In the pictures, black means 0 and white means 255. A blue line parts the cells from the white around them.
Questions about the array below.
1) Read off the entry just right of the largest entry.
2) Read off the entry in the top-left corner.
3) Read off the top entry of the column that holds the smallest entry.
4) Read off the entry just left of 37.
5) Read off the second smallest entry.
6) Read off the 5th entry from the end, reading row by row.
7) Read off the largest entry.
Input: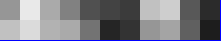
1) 170
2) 150
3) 43
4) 115
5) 37
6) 51
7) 233

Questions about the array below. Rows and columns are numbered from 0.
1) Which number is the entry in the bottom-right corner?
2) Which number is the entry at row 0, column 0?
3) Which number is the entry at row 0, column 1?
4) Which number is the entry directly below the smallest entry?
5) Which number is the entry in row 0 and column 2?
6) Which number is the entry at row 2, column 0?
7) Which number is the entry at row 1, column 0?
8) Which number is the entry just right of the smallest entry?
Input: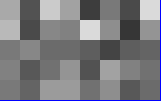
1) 107
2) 169
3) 82
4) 94
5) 203
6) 121
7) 185
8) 148

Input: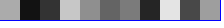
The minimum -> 18
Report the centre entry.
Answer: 100
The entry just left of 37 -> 123

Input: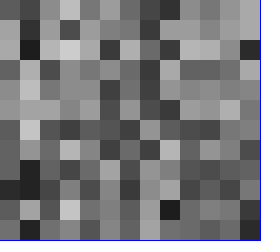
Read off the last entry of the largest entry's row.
43
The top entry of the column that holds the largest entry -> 189
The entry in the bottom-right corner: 43
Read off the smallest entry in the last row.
35
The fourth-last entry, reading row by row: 106
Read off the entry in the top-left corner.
92
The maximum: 204
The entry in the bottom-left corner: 112
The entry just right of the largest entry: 169
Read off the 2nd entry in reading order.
70
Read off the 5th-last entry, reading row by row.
112
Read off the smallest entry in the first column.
43
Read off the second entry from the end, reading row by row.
106
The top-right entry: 169
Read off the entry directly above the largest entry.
76
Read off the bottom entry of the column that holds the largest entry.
133
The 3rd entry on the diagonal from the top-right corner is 175
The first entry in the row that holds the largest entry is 169
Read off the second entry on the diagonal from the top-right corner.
156

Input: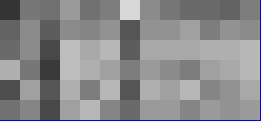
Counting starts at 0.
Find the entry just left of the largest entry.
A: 125
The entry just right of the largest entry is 139
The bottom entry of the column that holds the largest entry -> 106
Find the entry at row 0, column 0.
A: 52
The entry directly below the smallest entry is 99
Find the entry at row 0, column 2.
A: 113
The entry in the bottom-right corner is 154
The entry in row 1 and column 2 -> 93
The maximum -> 215
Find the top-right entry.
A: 125
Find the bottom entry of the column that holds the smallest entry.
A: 113
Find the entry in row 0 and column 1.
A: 119
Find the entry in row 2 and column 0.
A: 106
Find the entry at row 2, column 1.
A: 139

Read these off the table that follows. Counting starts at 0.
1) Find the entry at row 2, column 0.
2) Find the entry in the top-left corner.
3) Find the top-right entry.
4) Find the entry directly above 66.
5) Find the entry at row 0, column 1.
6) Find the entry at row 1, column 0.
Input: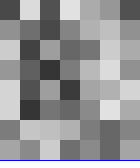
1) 204
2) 73
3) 81
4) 111
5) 219
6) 145

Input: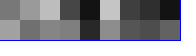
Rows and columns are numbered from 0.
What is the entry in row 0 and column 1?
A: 154
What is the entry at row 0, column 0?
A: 120
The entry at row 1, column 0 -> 161
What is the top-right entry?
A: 19
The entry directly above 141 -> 197

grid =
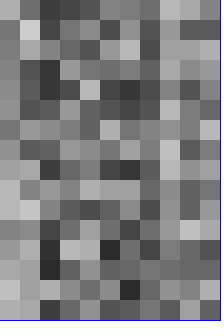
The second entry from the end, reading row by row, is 160
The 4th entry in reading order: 69
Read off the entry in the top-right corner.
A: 131
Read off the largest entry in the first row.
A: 183
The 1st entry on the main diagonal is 175
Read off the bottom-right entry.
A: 97
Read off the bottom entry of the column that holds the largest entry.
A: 168
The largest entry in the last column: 183
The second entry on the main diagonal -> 204
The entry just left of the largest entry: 117
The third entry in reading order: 62
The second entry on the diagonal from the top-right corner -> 91
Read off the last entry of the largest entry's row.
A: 91
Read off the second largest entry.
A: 197
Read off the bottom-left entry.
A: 175
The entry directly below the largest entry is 168
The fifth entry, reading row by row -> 83
